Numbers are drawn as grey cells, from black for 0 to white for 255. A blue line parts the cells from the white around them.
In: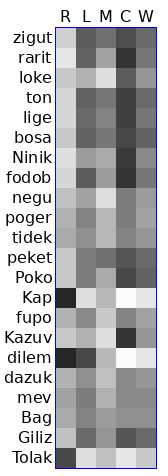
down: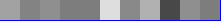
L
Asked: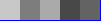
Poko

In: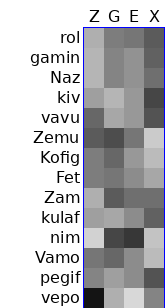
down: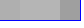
Z
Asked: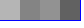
gamin
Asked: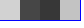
nim

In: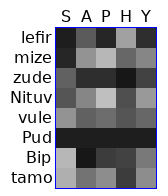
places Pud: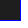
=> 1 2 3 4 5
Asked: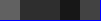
zude
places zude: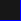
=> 4
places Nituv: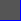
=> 1
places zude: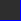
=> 2 3

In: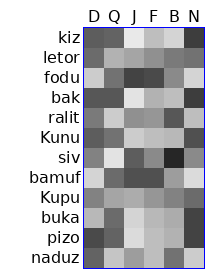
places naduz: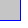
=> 2
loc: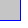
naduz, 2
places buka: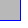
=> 1 4

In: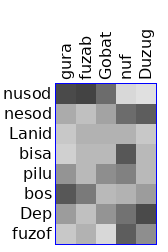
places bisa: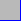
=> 2 3 5
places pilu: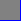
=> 4
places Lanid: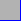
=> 2 3 4

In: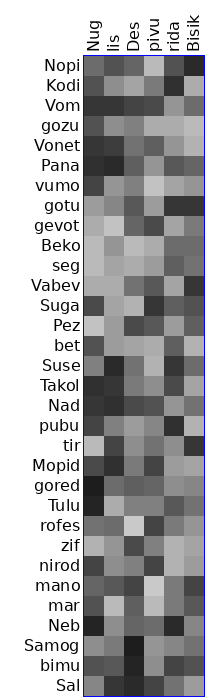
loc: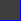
Vonet, 2
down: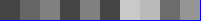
pivu

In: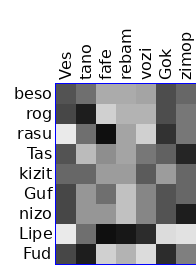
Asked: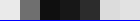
Lipe
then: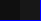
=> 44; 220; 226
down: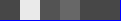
Ves
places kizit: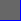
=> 1 2 7

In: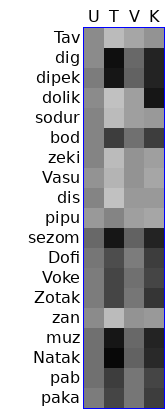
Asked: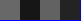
sezom
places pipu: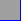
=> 3
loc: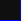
dig, 2
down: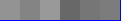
U

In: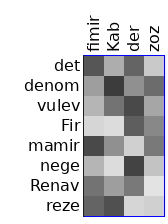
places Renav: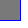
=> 3
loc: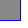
Fir, 4
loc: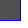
reze, 2
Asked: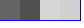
reze

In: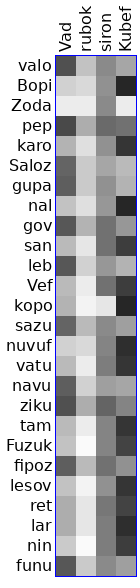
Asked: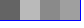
sazu
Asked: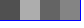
ziku
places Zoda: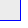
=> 1 2 4
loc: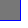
ret, 3

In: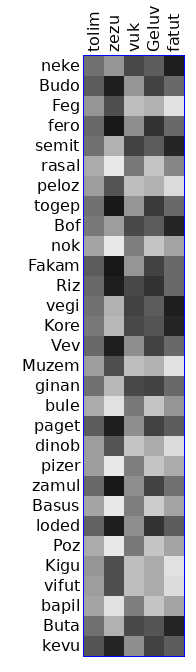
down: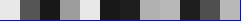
zezu
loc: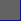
loded, 1
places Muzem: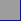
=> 1
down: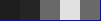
fatut
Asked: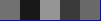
togep
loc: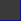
togep, 4

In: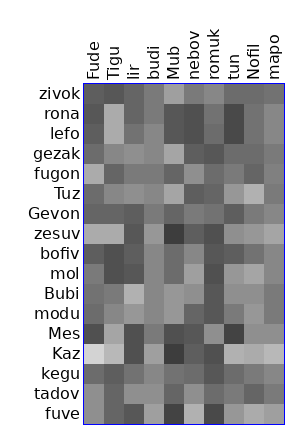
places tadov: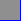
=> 1 3 4 6
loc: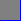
fugon, 10

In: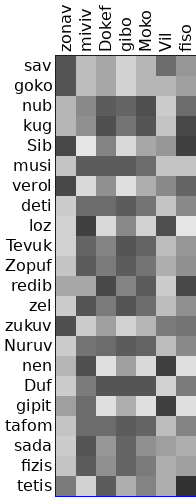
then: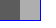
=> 131; 174; 50
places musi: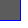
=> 2 3 4
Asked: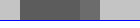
musi

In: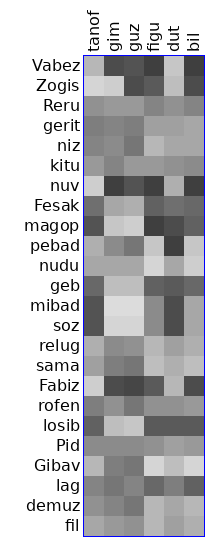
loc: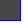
Fabiz, 3
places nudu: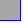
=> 1 2 3 5
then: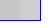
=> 63; 76; 97
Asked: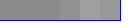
Pid
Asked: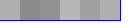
relug

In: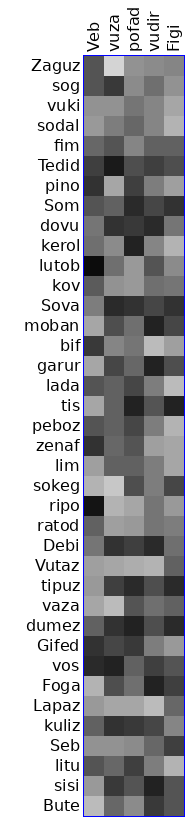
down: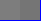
vudir
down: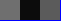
Veb
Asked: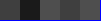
Tedid
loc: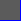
kov, 1
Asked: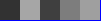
pino
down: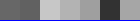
vuza
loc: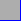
Vutaz, 3

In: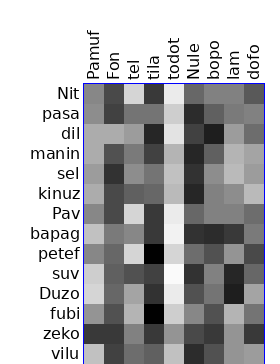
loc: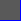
Nit, 9
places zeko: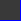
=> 1 2 4 7 9
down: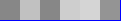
Pamuf
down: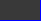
tila

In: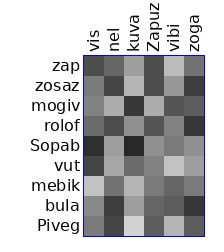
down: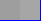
nel
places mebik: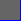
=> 5
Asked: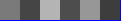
zosaz

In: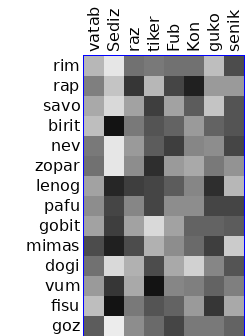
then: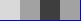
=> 92; 196; 84
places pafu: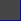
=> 2 4 7 8

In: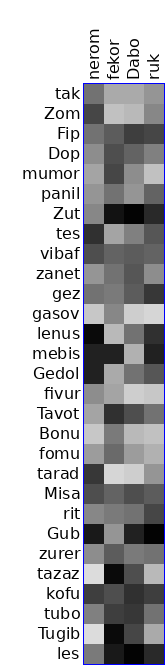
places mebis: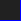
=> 1 2 4
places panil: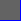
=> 4
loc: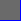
fomu, 2
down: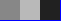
fekor
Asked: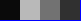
lenus

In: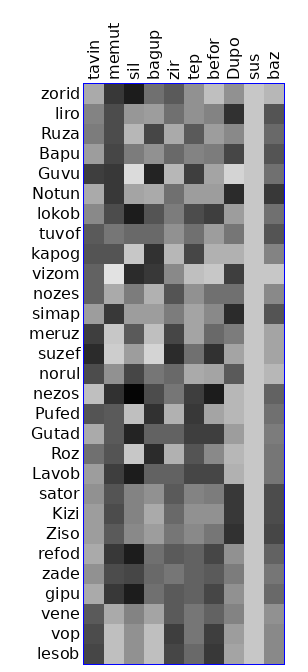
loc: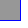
liro, 3
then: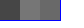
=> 170; 164; 90
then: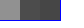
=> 105; 118; 98

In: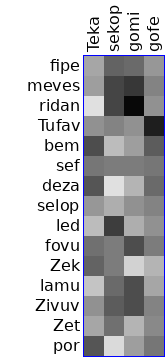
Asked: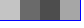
lamu
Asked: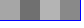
Zet
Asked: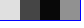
ridan
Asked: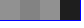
Tufav
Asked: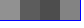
Zivuv
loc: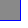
Zet, 4

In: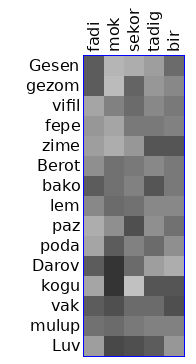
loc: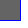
gezom, 3
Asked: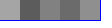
poda

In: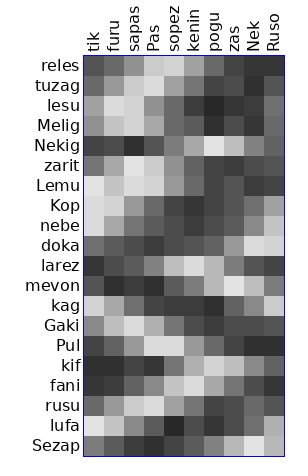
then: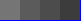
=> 76; 91; 137
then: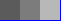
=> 227; 190; 124
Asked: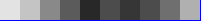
lufa

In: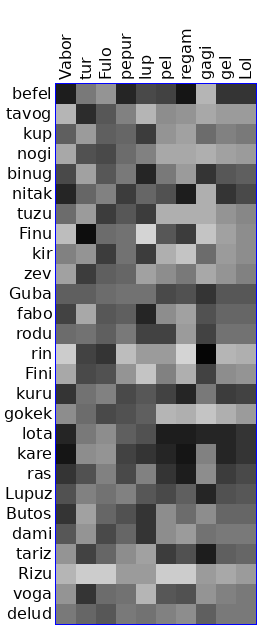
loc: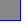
tuzu, 10
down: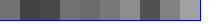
tur
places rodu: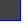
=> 5 6 8
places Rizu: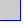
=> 2 3 6 7
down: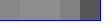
Lol
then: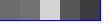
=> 196; 161; 141
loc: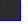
tavog, 2

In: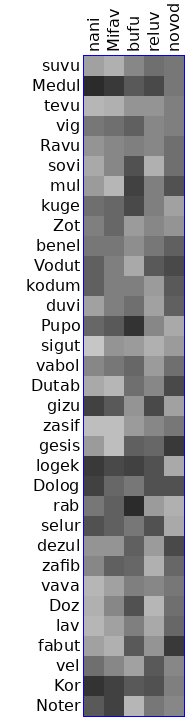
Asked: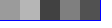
mul
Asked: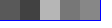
Noter
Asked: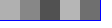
Doz
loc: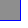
benel, 3

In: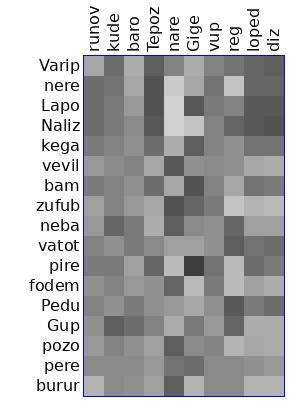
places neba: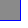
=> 6
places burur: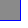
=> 2 7 8
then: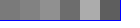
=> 130; 144; 115
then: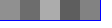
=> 144; 115; 115

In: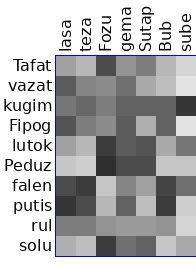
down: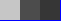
lasa
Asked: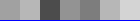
Tafat
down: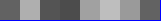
Sutap
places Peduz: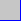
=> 1 6 7
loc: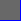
kugim, 2

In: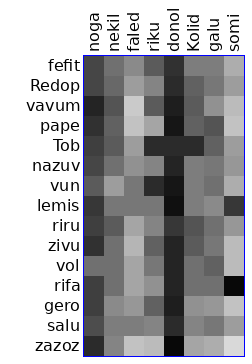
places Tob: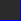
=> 4 5 6
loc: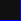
lemis, 5
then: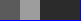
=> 43; 97; 157
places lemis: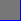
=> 2 3 4
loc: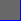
Redop, 2

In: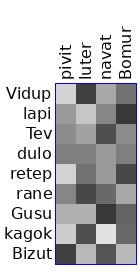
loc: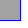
Tev, 2
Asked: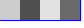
kagok
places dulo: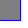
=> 1 2 4
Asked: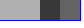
Gusu

